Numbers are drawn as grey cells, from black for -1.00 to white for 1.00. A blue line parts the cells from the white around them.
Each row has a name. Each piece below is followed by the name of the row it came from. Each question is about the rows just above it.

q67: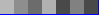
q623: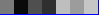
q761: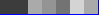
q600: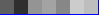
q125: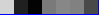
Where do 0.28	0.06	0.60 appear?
q600
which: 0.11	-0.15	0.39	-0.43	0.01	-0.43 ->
q67
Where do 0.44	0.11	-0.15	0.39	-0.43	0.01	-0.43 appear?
q67

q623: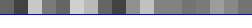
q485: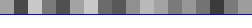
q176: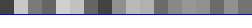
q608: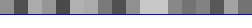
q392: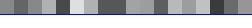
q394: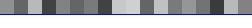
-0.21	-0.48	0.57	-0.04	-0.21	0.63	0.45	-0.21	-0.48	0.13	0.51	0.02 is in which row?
q623
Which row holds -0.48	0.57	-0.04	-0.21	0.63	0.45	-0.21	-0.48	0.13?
q623
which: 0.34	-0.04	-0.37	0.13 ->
q608
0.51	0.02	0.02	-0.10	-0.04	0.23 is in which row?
q623

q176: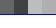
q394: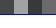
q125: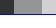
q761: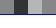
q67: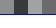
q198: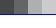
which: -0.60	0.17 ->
q125
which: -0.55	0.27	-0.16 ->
q67
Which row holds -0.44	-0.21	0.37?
q198

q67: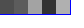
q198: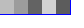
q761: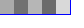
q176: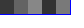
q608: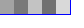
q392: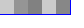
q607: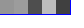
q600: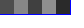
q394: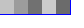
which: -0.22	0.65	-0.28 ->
q198
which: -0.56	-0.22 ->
q176

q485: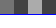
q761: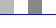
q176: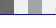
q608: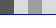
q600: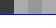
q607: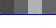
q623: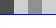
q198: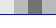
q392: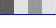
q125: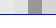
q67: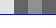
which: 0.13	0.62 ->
q623
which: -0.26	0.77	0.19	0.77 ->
q392

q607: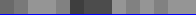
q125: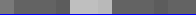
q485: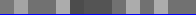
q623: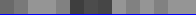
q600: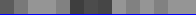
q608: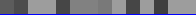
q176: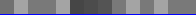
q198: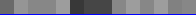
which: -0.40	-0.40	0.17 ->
q607
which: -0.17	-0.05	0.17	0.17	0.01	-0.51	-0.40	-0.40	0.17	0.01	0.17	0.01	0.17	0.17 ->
q607
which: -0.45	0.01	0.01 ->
q608
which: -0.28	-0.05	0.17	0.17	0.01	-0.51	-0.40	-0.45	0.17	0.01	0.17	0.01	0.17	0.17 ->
q600

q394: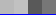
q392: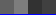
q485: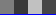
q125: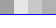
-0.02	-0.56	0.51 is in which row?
q485
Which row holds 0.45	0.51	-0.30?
q394
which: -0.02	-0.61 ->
q392
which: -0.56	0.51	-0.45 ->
q485
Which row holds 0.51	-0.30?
q394

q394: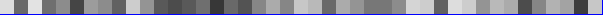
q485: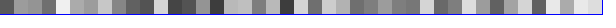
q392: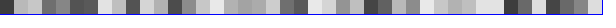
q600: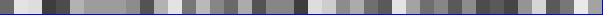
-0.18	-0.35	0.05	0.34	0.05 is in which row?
q394
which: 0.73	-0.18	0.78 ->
q394

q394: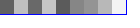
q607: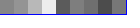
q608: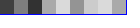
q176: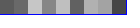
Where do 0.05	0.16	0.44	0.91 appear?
q394
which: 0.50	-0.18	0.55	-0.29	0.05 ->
q394
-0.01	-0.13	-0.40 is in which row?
q607
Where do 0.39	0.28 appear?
q176
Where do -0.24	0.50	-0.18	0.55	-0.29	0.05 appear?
q394
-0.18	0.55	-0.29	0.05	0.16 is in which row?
q394
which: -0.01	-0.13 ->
q607

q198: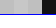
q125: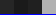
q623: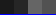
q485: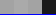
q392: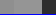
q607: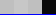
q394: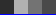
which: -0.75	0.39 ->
q125
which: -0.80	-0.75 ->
q125
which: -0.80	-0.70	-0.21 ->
q623
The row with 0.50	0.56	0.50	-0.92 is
q607
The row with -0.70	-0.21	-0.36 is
q623

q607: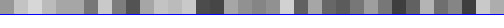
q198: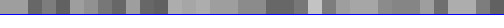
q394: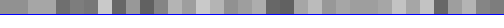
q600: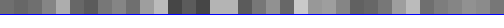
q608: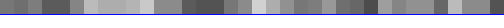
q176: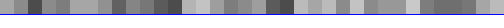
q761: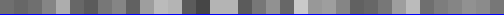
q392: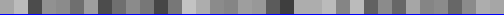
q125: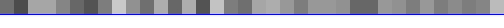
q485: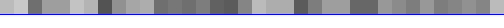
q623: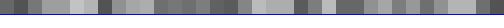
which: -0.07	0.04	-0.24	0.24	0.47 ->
q761
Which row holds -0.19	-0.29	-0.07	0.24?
q607
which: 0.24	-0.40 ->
q392
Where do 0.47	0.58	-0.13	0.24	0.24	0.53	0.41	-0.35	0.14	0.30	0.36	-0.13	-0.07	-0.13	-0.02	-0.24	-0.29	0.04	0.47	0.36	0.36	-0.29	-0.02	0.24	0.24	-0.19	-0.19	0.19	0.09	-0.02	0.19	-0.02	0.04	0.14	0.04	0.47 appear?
q485
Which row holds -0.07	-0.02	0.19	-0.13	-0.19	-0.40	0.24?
q608
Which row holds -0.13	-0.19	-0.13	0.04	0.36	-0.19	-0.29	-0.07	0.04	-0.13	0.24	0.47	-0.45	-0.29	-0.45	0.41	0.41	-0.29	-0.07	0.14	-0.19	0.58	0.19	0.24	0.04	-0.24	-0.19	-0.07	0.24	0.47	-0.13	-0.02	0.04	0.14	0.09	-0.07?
q600
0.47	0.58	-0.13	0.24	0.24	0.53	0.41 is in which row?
q485

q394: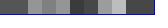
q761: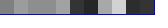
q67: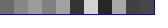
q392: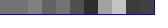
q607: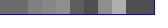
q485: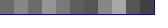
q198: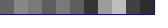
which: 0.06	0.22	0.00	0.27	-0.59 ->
q67
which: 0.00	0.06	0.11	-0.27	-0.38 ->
q607
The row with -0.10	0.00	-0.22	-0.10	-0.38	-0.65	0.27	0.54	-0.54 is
q392
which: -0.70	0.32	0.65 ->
q761
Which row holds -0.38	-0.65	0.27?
q392
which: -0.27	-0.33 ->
q485
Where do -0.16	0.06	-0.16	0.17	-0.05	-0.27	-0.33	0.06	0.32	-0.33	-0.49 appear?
q485

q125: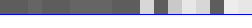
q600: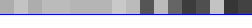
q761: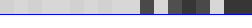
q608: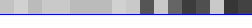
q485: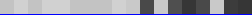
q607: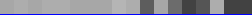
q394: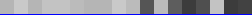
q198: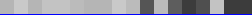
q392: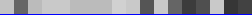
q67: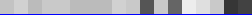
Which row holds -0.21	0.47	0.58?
q392
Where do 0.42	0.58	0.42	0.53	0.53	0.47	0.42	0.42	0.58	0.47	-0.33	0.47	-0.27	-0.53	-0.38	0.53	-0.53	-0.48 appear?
q394

